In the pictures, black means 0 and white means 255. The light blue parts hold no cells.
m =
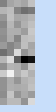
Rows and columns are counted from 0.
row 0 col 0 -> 130
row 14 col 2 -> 186
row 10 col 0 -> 202
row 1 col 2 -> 132
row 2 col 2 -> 167
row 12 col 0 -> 146
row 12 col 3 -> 174
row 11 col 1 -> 173
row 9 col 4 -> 198
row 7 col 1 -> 133
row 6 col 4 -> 166
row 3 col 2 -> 149
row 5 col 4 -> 194
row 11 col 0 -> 146
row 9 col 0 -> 143
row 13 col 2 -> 148
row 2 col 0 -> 150
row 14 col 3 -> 147
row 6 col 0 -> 154
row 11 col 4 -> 187
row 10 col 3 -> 199
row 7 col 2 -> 217
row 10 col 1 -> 242
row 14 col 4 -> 217

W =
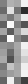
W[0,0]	128
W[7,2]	164
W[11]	[100, 240, 120, 63]
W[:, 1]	[177, 226, 121, 249, 92, 254, 138, 105, 81, 196, 157, 240]
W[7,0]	159
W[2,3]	235
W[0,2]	168
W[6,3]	241
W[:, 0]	[128, 106, 152, 96, 165, 94, 145, 159, 170, 119, 136, 100]
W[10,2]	169
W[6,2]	167
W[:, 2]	[168, 115, 167, 126, 162, 131, 167, 164, 158, 167, 169, 120]

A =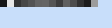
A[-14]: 22
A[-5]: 96
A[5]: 99

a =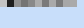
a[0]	195
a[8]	122
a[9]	167

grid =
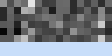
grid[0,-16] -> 147
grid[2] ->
[40, 97, 69, 74, 82, 98, 118, 112, 104, 61, 81, 133, 91, 87, 140, 91]
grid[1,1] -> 102
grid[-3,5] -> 69
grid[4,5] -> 85
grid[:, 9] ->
[106, 102, 61, 83, 63, 100]
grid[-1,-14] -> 151
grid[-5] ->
[40, 102, 33, 175, 164, 74, 98, 29, 103, 102, 43, 63, 99, 56, 136, 55]
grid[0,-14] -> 129
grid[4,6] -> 68
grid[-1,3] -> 190
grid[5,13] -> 105
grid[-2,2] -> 11
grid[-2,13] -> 71
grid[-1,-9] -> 91
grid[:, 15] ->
[105, 55, 91, 57, 39, 91]
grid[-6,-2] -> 46
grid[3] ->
[89, 93, 34, 136, 61, 69, 63, 117, 145, 83, 90, 95, 74, 116, 202, 57]
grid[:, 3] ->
[109, 175, 74, 136, 94, 190]
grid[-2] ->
[6, 86, 11, 94, 152, 85, 68, 66, 92, 63, 145, 101, 94, 71, 74, 39]
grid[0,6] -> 60

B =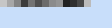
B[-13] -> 198
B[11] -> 71
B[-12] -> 167
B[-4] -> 33

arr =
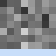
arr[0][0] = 59
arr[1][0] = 117
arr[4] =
[172, 90, 120, 206, 139, 159, 119, 113]
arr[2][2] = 170
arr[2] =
[101, 122, 170, 121, 106, 135, 51, 148]
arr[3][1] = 137
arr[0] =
[59, 99, 97, 182, 152, 115, 155, 136]
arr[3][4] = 116
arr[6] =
[104, 93, 97, 198, 153, 157, 124, 102]
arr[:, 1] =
[99, 148, 122, 137, 90, 125, 93]
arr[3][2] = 120
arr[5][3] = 113
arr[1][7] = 119

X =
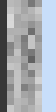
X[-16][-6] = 55
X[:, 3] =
[161, 166, 178, 165, 174, 123, 131, 133, 160, 140, 160, 165, 127, 165, 178, 166]
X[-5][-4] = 195
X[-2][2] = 184
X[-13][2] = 169
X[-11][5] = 149
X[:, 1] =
[185, 198, 215, 217, 176, 184, 133, 140, 179, 196, 149, 163, 137, 159, 156, 200]
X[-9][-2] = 121
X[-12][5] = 168
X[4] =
[55, 176, 177, 174, 111, 168]
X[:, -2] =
[120, 181, 173, 148, 111, 196, 196, 121, 98, 180, 129, 162, 148, 157, 161, 177]
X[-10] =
[55, 133, 170, 131, 196, 164]
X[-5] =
[55, 163, 195, 165, 162, 209]
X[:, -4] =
[180, 185, 167, 169, 177, 166, 170, 193, 181, 190, 194, 195, 196, 194, 184, 181]
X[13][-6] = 55
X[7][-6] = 55
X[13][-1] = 206

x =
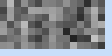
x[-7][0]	108
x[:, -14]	[183, 157, 159, 82, 122, 114, 145]
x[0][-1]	86
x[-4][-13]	130
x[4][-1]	97
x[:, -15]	[108, 70, 92, 149, 157, 96, 141]
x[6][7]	141
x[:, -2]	[115, 175, 162, 158, 137, 194, 102]
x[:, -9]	[129, 153, 84, 122, 79, 108, 113]
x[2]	[92, 159, 94, 114, 124, 99, 84, 165, 143, 106, 92, 48, 101, 162, 63]
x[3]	[149, 82, 130, 186, 87, 62, 122, 126, 95, 83, 83, 128, 85, 158, 172]
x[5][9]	114
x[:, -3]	[46, 125, 101, 85, 140, 60, 118]
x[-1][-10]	101
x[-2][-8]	150
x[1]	[70, 157, 99, 85, 163, 160, 153, 160, 147, 98, 113, 60, 125, 175, 108]
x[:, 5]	[73, 160, 99, 62, 104, 61, 101]
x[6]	[141, 145, 101, 150, 133, 101, 113, 141, 122, 105, 174, 122, 118, 102, 60]
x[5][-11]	84
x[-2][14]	149
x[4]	[157, 122, 96, 166, 124, 104, 79, 138, 129, 39, 119, 100, 140, 137, 97]
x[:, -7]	[115, 147, 143, 95, 129, 115, 122]
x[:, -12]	[143, 85, 114, 186, 166, 143, 150]

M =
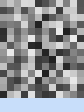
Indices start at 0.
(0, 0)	166
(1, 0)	75
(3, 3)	213
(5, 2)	111
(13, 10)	132
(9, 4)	200
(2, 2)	217
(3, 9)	106
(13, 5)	82
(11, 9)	178
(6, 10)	104
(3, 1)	126
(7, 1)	233
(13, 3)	62
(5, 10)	235
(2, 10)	211
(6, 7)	184
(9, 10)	102
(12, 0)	164
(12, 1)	82
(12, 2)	129
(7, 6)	36
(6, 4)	42
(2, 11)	201
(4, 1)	160
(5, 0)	50
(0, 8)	213
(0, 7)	118
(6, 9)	171
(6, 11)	202
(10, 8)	91
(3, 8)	219
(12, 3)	180
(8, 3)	103
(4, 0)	46
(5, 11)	55
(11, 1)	82

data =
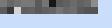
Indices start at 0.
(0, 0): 120
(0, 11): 97
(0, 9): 96
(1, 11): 90
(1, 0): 91
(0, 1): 102
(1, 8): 116
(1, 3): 94
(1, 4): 98
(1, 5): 89
